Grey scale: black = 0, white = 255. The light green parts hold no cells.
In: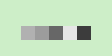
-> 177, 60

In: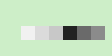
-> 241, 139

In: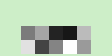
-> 123, 154

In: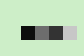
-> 13, 199

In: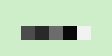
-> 76, 242

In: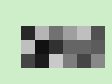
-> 40, 136

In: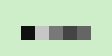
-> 16, 101

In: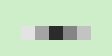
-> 227, 195

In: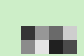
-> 53, 75
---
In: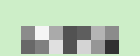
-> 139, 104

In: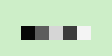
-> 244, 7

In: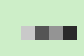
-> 42, 201

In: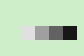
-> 23, 224

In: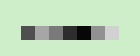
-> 209, 79

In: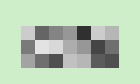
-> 182, 163

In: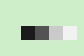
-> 242, 27

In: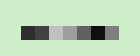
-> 127, 46

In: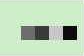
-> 13, 109
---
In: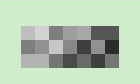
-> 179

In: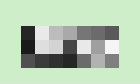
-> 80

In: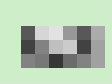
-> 130

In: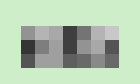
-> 84

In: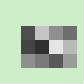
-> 143

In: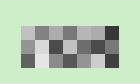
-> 97
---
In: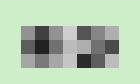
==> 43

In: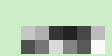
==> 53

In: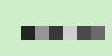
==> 56

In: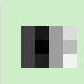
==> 23

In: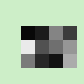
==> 18

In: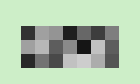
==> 30
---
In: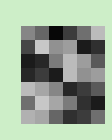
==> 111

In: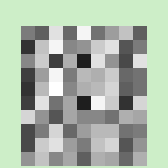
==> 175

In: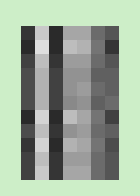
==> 85

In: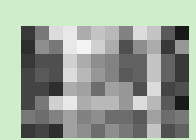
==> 98

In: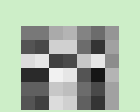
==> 161
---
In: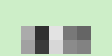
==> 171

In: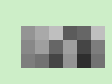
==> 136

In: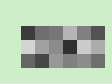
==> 212

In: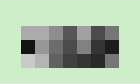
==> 19

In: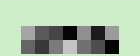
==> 165

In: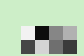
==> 242

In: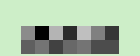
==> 139

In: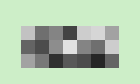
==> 100

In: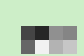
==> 69
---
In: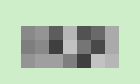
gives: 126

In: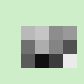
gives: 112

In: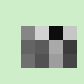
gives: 100

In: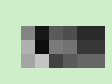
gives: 176

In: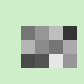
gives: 181

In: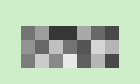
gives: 147
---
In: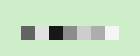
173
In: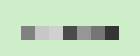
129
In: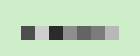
123
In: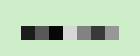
88
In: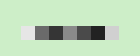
106
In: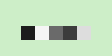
106
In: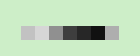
144
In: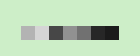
113
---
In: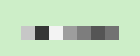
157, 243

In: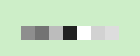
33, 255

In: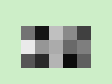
171, 234

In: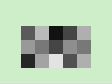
69, 227

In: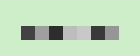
189, 200

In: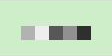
87, 238

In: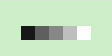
135, 254

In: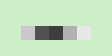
61, 232

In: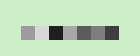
168, 217

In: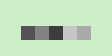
61, 198
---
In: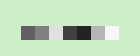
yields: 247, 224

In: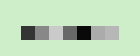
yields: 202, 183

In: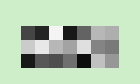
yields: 244, 232

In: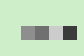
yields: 204, 142

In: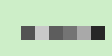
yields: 201, 169

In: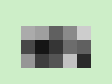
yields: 205, 194

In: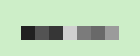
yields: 208, 155

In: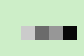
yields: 203, 151
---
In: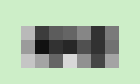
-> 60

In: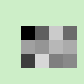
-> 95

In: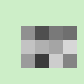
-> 79

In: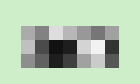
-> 130

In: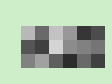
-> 105

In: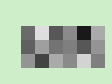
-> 222
